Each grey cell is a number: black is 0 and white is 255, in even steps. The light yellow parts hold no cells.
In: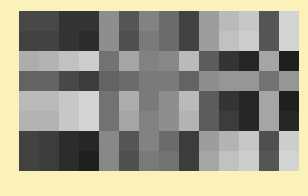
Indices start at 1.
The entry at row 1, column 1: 72
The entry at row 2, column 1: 66
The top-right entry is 212
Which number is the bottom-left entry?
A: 66
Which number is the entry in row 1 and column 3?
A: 52
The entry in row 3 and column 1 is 173
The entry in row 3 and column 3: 193
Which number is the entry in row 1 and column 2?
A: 72
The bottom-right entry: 212
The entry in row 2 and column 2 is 66
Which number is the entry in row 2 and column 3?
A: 52

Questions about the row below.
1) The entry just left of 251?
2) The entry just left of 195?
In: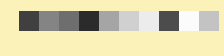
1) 76
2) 251

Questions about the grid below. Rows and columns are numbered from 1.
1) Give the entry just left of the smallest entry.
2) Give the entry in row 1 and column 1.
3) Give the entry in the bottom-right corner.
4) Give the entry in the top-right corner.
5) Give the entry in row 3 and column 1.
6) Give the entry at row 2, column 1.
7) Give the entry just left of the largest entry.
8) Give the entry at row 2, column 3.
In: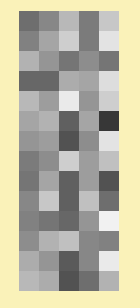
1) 165
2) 110
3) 178
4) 199
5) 178
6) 129
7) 149
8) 206

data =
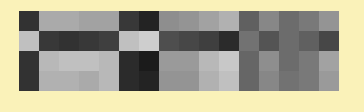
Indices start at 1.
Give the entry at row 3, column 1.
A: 50
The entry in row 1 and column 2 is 170
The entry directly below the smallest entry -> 35
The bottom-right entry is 154
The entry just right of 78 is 71
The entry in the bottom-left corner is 50
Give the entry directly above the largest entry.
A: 35
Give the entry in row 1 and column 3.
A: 170
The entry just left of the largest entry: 192
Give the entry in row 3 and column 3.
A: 192
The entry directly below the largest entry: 27
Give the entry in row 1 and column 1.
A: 50
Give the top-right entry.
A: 148
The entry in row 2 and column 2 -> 56

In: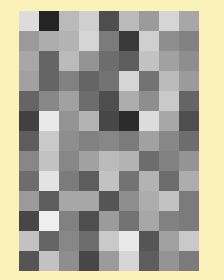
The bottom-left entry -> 85
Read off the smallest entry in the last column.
78
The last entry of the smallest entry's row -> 167
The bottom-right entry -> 123
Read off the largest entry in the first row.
220
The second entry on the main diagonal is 173
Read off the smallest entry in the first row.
36
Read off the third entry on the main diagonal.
186
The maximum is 239
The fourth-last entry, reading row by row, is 213
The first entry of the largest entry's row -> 71
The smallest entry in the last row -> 71
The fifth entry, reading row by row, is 78
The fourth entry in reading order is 207
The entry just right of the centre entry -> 123
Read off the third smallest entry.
57
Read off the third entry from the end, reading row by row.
93
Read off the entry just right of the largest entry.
129
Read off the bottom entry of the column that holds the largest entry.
194
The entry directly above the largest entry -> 93
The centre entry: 135
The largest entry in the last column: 201
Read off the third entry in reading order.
186
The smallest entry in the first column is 65
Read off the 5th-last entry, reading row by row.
155
